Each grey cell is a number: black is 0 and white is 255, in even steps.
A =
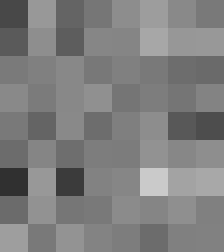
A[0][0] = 72
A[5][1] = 133
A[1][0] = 90
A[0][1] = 152
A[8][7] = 129
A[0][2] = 100
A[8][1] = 121
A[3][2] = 136
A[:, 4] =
[141, 133, 128, 117, 127, 124, 134, 139, 125]
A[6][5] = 202
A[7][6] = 143
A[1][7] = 152
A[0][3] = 118
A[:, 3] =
[118, 134, 120, 144, 109, 125, 130, 121, 131]
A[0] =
[72, 152, 100, 118, 141, 157, 137, 121]
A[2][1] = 128
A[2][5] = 121
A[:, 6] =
[137, 151, 109, 117, 88, 135, 163, 143, 128]
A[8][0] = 158
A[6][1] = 152
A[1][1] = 142

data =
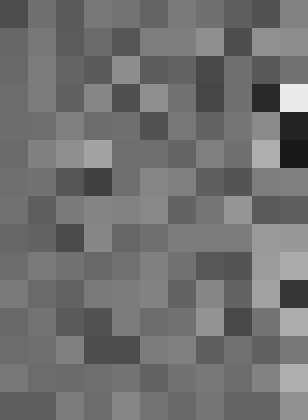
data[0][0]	77
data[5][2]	143
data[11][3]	82
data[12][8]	113
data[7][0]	113
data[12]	[108, 111, 128, 78, 77, 123, 128, 95, 113, 97, 120]
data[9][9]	155
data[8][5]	111
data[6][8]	84
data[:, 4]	[115, 86, 141, 80, 112, 110, 110, 130, 102, 113, 124, 123, 77, 116, 134]
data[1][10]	140
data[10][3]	121
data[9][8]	84
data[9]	[108, 121, 114, 104, 113, 128, 113, 87, 84, 155, 171]
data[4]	[109, 110, 127, 108, 112, 82, 119, 99, 117, 138, 35]
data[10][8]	99
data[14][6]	105
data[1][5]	125
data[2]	[104, 124, 101, 90, 141, 92, 99, 72, 111, 88, 114]
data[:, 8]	[95, 78, 111, 112, 117, 112, 84, 149, 123, 84, 99, 72, 113, 108, 100]
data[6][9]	125
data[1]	[103, 119, 91, 107, 86, 125, 126, 142, 78, 144, 140]
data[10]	[121, 106, 98, 121, 124, 130, 99, 135, 99, 162, 53]
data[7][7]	117
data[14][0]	94
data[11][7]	148
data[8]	[103, 99, 74, 135, 102, 111, 124, 123, 123, 154, 151]
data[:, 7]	[112, 142, 72, 70, 99, 127, 95, 117, 123, 87, 135, 148, 95, 120, 117]

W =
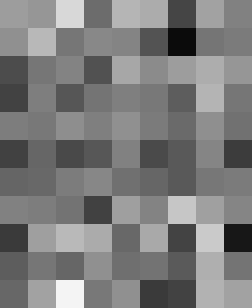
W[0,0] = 157
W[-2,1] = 118
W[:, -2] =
[162, 117, 173, 180, 143, 133, 119, 160, 202, 175, 178]
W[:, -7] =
[216, 118, 131, 86, 142, 73, 124, 115, 185, 102, 244]
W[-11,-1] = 129
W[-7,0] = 125
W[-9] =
[76, 118, 131, 81, 167, 139, 157, 173, 150]
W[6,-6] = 135
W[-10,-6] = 136
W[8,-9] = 58
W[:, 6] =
[69, 11, 157, 93, 106, 89, 89, 198, 67, 90, 66]
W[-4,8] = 133
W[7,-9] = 129
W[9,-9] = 93
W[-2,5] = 115
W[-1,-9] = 103
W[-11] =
[157, 150, 216, 108, 181, 172, 69, 162, 129]
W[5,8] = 60
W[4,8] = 113
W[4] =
[125, 120, 142, 127, 144, 123, 106, 143, 113]
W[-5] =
[101, 104, 124, 135, 112, 102, 89, 119, 123]
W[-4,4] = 159
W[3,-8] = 126

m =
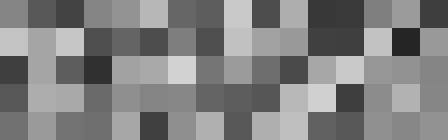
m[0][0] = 133
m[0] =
[133, 88, 67, 132, 147, 183, 102, 93, 201, 77, 174, 56, 58, 127, 155, 62]
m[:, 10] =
[174, 153, 74, 184, 191]
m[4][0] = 113
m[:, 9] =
[77, 162, 110, 86, 175]
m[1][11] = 64
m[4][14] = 135
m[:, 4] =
[147, 100, 162, 143, 167]
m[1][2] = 198
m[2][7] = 117
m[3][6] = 135
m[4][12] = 87
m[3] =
[87, 173, 169, 106, 143, 132, 135, 100, 93, 86, 184, 208, 62, 140, 178, 134]
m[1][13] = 194
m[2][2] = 93
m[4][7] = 176
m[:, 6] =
[102, 126, 210, 135, 143]
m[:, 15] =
[62, 153, 133, 134, 146]

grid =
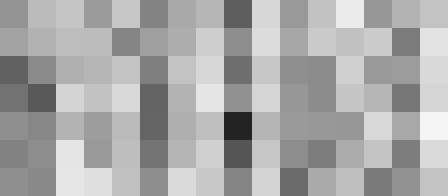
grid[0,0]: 147
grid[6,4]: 192
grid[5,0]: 130
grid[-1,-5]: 170
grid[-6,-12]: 132
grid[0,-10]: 169
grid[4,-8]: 35
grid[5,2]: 229
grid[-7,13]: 151
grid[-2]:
[130, 141, 229, 153, 190, 116, 181, 208, 85, 198, 141, 125, 172, 196, 125, 218]
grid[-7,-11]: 131
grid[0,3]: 155
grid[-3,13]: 217
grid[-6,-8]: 141
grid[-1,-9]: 200
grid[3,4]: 217
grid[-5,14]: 156
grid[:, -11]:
[131, 159, 126, 99, 101, 116, 142]
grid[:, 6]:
[169, 173, 195, 179, 175, 181, 218]
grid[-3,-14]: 179
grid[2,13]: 153
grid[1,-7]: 220
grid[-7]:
[147, 187, 197, 155, 199, 131, 169, 182, 94, 215, 153, 194, 234, 151, 179, 195]
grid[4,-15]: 135
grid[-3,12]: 151
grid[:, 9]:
[215, 220, 199, 213, 180, 198, 212]
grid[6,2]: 230
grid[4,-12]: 186
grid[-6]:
[162, 178, 189, 188, 132, 159, 173, 206, 141, 220, 167, 202, 193, 203, 123, 227]

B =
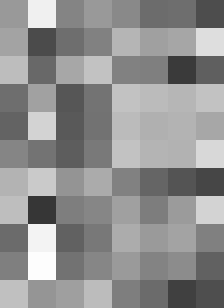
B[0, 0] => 153
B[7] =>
[190, 54, 126, 134, 160, 125, 155, 211]
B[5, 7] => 216
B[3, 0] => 110
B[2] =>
[189, 104, 167, 194, 129, 127, 58, 95]
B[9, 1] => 253
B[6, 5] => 101
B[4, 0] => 99
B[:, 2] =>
[132, 110, 167, 86, 89, 93, 148, 126, 97, 114, 159]
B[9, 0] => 127
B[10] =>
[192, 149, 159, 188, 126, 107, 64, 78]
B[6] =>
[179, 202, 148, 171, 129, 101, 84, 70]
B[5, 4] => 194
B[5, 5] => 180
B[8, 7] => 128
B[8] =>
[107, 243, 97, 120, 172, 154, 163, 128]
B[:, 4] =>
[137, 181, 129, 194, 187, 194, 129, 160, 172, 154, 126]
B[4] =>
[99, 211, 89, 114, 187, 176, 179, 167]
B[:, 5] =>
[108, 160, 127, 187, 176, 180, 101, 125, 154, 131, 107]
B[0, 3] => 153
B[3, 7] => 194

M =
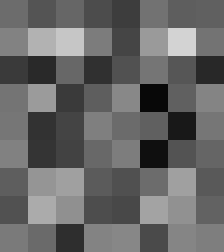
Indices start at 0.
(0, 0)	108
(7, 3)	77
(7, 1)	171
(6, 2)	160
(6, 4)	80
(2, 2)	103
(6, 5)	108
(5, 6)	83
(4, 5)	96
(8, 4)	135
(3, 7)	132
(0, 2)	102
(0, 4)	61
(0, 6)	94
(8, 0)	122
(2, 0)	58
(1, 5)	154
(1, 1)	178
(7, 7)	98
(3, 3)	94
